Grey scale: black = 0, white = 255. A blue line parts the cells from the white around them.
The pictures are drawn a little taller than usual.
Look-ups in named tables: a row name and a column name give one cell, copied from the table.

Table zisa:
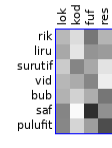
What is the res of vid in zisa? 238
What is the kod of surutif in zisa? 133
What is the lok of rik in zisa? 184
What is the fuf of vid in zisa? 134
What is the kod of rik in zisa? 220
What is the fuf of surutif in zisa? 168
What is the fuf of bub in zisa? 174
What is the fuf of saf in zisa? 46
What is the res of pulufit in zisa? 77
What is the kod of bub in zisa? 210
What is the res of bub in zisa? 118
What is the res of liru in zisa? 155
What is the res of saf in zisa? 144
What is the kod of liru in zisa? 229
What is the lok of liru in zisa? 168
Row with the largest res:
vid

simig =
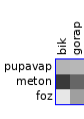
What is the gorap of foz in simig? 159
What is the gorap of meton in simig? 102
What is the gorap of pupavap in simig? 183
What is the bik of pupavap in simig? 180
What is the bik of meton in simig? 58
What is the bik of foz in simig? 231
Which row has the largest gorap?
pupavap

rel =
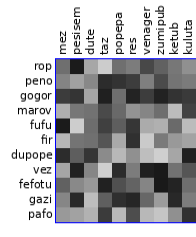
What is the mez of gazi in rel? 134
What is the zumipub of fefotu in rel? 25
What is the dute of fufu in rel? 109
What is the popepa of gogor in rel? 111
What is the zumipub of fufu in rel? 176
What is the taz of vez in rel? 207

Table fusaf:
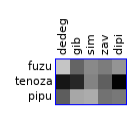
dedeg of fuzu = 197
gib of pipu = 167
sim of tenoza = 131
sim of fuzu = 137
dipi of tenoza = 3
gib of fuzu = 100
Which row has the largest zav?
fuzu

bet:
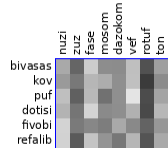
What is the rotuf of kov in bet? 59
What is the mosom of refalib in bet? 148
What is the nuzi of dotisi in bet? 179
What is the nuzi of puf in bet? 191
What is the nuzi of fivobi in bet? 211
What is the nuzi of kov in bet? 154
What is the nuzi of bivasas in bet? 169
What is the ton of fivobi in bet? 151
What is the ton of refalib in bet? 169
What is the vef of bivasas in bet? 191
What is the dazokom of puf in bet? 143
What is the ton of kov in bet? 140

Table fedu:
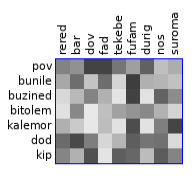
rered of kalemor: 176
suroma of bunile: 193
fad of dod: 214
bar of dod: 73
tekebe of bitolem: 161
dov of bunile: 195
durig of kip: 188
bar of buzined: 184
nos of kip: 92
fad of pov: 67
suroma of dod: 218
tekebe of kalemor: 226
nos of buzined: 99
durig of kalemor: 226
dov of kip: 80
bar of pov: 145
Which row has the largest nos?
pov

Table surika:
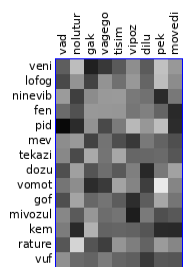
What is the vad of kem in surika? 124
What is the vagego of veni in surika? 56
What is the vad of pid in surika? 8
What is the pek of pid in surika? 190
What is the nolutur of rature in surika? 212
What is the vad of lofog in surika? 73
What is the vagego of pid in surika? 73
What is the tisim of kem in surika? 101
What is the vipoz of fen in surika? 118
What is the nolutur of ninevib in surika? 63

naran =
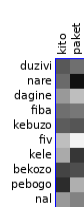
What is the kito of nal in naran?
152
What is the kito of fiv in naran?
190
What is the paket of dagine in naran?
190
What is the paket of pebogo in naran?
175
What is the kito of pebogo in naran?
44
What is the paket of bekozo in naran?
78
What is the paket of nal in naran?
130
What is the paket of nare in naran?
16

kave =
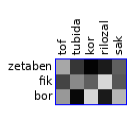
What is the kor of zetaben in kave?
3
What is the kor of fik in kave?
95
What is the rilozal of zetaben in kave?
27
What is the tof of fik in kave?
68
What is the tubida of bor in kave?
8
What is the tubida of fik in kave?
137
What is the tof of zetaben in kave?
167
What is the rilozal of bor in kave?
26
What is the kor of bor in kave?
214
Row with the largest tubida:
fik

